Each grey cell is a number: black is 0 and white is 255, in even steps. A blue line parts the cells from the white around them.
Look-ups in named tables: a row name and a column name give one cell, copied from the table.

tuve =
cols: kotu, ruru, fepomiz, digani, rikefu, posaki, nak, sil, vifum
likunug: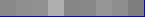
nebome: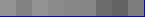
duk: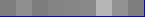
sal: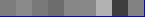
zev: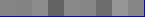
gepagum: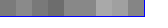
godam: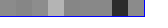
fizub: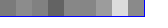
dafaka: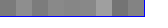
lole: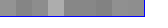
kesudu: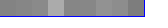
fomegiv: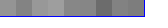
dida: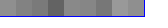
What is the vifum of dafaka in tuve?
131
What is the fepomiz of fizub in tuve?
129
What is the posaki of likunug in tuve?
136
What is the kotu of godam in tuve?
139
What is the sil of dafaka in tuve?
116
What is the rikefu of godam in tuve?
134
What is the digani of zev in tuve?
99
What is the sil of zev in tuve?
150
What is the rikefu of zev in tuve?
137
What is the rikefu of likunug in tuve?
134
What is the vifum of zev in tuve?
134
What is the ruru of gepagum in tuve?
138
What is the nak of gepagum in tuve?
169
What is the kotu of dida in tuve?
143
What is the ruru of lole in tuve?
133
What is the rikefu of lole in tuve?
135
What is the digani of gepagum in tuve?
109

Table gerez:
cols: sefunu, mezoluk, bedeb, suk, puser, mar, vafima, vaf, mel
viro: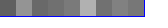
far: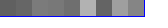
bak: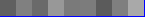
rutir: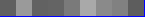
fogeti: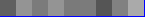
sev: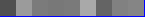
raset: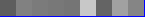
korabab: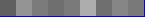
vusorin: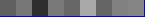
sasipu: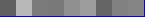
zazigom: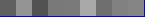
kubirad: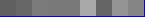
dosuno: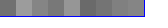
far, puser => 111
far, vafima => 100
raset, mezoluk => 129
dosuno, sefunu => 113
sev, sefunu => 80
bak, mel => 169
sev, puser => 122
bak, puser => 122
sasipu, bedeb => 123
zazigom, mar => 169
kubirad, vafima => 100
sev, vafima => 100
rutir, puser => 122
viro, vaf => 129
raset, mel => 133
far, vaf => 159
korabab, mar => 173
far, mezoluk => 102
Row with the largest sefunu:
dosuno

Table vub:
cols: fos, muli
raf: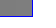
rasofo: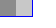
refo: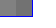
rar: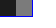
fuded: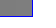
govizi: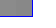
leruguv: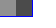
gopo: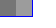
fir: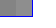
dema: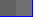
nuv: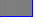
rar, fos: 28
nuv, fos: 126
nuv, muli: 125
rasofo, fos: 140
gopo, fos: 118
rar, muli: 123
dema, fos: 98
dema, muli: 112
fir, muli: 142
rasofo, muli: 200
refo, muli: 114
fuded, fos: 125
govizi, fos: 139
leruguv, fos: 145
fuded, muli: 126
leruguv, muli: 75
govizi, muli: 136
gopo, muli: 156
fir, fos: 132
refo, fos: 129

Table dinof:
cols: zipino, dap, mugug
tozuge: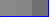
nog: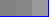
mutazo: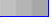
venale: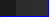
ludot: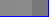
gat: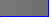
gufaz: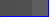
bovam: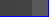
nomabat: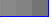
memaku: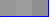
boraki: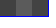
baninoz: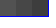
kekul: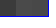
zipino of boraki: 65
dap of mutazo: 180
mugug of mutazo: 167
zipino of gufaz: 78
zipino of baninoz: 82
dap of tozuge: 134
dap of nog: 135
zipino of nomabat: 137
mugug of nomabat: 116
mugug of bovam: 89
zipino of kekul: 59
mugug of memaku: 143
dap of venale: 44
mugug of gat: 111

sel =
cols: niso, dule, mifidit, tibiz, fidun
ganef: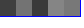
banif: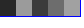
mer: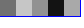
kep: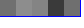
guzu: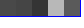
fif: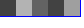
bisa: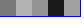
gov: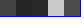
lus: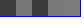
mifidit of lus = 59
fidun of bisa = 159
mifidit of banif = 59
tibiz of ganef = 133
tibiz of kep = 58
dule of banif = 155
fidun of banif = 161
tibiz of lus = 120
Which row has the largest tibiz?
gov

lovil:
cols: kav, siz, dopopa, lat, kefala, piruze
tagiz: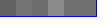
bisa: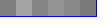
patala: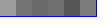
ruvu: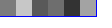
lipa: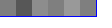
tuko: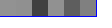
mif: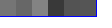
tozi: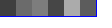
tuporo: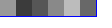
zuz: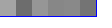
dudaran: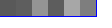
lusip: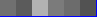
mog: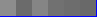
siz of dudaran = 94
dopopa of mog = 133
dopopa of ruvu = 89
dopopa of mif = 131
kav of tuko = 146
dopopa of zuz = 150
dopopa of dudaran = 148
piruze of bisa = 122
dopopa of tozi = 125
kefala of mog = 109
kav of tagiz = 98
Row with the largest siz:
ruvu

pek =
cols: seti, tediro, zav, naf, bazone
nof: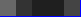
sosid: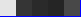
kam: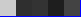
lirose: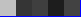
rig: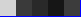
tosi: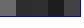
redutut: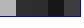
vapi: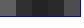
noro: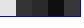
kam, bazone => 67
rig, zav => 41
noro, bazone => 55
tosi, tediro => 45
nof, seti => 104
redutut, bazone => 61
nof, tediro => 51
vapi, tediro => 48
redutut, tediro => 47
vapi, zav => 36
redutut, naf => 23

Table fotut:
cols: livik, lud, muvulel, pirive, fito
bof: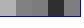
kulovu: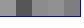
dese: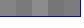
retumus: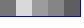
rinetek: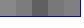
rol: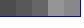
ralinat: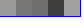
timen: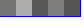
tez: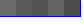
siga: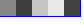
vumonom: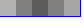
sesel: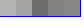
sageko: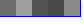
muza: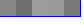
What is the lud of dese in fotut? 122
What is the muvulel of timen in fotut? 88
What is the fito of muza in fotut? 121
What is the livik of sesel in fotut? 179
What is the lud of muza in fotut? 112
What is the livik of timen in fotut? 116
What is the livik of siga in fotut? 134
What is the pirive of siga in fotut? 232
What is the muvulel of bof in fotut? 124
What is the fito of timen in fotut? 85
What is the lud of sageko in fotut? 158
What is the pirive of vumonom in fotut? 128

